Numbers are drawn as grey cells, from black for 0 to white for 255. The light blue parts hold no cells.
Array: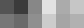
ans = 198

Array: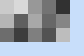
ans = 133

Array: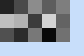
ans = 99

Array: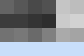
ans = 210

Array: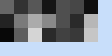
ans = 183

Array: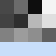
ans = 223

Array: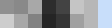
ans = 183

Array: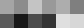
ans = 127

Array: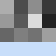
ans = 34
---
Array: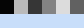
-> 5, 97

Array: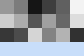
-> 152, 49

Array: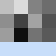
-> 191, 89

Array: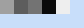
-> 160, 238

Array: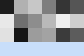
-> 29, 92

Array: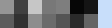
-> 149, 100

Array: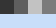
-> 52, 123

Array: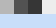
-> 183, 237

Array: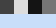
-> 65, 117
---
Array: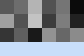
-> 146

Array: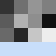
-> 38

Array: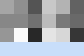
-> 228

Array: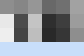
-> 41

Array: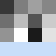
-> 254

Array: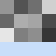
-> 127

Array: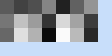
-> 250

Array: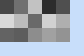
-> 141
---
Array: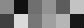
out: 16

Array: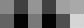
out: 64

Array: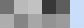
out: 186

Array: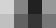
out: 132

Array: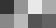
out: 149

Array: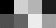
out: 208

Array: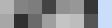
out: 131

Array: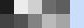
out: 236
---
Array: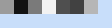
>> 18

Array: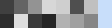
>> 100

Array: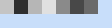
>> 46

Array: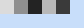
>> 143

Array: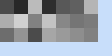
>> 40

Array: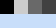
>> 204

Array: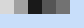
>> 161

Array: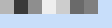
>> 57

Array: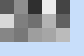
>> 142

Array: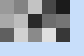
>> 131
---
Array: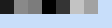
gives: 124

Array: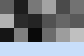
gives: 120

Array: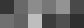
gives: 140

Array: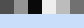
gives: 9

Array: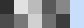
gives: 187

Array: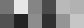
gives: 133

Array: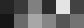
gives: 128

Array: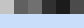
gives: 112

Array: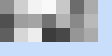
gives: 243
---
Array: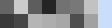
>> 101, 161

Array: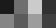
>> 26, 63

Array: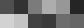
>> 79, 101

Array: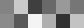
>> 131, 195

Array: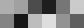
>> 174, 95

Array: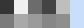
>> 53, 142

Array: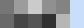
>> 118, 182

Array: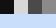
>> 16, 138

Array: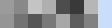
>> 155, 129
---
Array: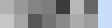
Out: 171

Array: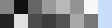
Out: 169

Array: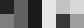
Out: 56

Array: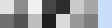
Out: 152

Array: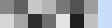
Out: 31

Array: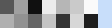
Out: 215
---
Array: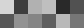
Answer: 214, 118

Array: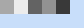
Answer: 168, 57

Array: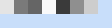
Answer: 228, 205

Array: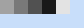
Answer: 162, 227

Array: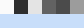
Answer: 250, 156

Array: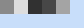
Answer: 137, 164

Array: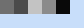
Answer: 111, 9

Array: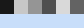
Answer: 24, 99

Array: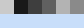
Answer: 202, 138
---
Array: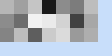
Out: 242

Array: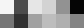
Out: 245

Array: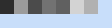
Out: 211

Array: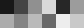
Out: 237

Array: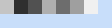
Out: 240

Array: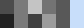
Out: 196
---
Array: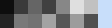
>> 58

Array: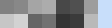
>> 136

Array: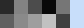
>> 131

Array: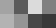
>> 91

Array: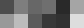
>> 126

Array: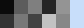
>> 92

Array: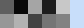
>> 8

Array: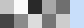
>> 250
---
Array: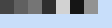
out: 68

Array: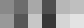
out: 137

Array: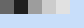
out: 102

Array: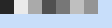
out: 38

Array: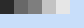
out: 42

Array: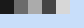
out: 25

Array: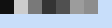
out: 16

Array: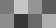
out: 121
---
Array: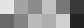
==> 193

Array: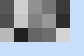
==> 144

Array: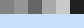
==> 169

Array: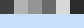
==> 106

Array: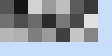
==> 190

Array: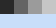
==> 100

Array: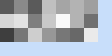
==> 165
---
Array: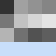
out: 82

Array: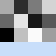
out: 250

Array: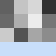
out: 166

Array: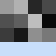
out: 143

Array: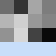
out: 66

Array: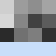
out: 126
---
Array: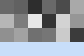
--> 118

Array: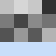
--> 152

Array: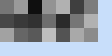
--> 83

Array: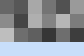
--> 54

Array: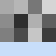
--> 75

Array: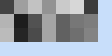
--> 97

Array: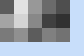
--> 92

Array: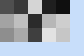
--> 63
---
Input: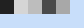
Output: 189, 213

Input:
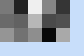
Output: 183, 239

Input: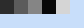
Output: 133, 213

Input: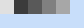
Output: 89, 224

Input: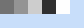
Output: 205, 254

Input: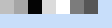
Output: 219, 255

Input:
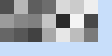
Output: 197, 244

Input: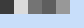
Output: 116, 219

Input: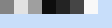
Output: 13, 248

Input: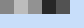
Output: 146, 188
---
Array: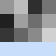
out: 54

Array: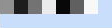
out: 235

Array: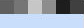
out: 198

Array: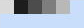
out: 29

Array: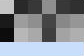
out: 169

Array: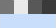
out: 117

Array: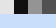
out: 228

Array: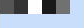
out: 51

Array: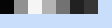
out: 179
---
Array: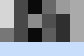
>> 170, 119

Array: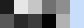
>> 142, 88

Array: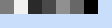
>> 0, 123

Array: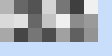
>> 240, 168

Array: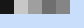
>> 133, 22

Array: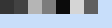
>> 95, 52

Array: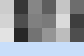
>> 109, 227
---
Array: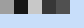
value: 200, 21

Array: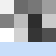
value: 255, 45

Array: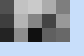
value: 202, 16

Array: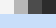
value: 244, 44

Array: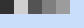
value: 207, 49

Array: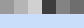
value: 209, 61
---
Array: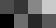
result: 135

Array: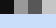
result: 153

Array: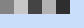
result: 178

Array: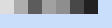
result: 173

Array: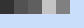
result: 128

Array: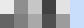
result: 226

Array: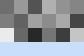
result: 197
